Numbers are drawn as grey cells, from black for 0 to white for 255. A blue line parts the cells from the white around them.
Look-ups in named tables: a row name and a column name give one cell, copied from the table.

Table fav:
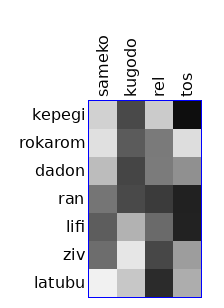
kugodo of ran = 73
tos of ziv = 157
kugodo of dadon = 69
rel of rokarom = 122
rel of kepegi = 203
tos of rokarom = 221
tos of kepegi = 14
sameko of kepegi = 209
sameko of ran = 117
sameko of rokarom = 224
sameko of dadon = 188

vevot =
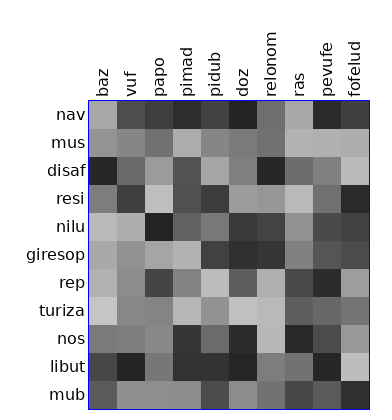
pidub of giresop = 65
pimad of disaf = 82
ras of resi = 185
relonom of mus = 113
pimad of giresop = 179
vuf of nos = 125
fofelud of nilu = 66
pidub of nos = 107
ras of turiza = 94
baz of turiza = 197
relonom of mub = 114
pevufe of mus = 176
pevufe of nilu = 74
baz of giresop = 169
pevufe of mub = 90
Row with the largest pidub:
rep

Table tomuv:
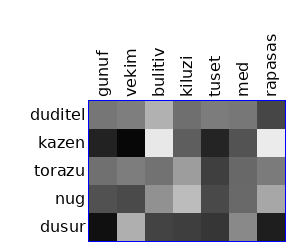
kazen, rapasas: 235
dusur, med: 137
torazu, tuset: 63
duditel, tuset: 124
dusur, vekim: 175
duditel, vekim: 126
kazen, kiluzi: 94
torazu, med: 104
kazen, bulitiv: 232
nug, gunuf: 81
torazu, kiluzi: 157
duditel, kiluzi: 111
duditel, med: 119
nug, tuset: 73
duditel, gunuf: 118
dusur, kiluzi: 62
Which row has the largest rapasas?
kazen

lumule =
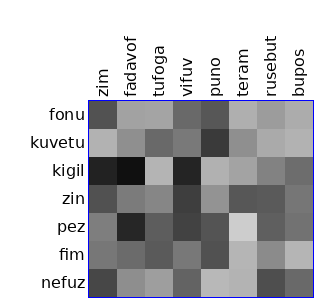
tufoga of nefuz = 158
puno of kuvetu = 58
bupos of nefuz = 105
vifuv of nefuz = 99
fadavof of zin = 123
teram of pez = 205
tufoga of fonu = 164
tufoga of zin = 134
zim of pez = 126
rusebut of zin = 90
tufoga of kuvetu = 105

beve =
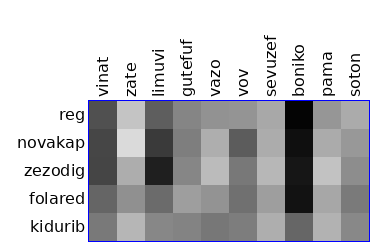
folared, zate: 144
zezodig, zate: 173
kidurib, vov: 125
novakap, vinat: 70
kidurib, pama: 178
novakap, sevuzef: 172
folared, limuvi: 107
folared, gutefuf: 158
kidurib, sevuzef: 174
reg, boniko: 4
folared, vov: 112
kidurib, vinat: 121
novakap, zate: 218
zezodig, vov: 120
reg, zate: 196

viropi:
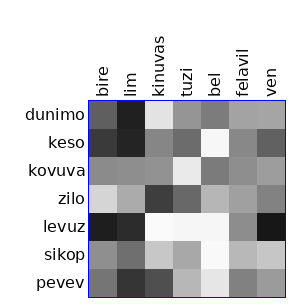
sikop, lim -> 111
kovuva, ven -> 157
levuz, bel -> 246
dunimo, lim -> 32
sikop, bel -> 249
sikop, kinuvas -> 199
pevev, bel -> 230
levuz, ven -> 23
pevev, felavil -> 129
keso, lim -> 36
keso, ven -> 97
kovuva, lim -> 142
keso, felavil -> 136
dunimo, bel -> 124
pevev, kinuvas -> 79
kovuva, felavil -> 142
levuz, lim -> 44
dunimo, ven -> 165
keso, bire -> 58

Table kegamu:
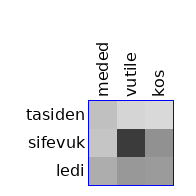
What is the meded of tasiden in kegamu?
192
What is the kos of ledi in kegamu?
155
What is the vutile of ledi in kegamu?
152
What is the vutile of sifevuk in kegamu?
59
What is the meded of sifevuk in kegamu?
197
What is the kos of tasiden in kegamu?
217
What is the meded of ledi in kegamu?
173
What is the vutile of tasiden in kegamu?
213
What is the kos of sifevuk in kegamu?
145
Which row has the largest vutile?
tasiden

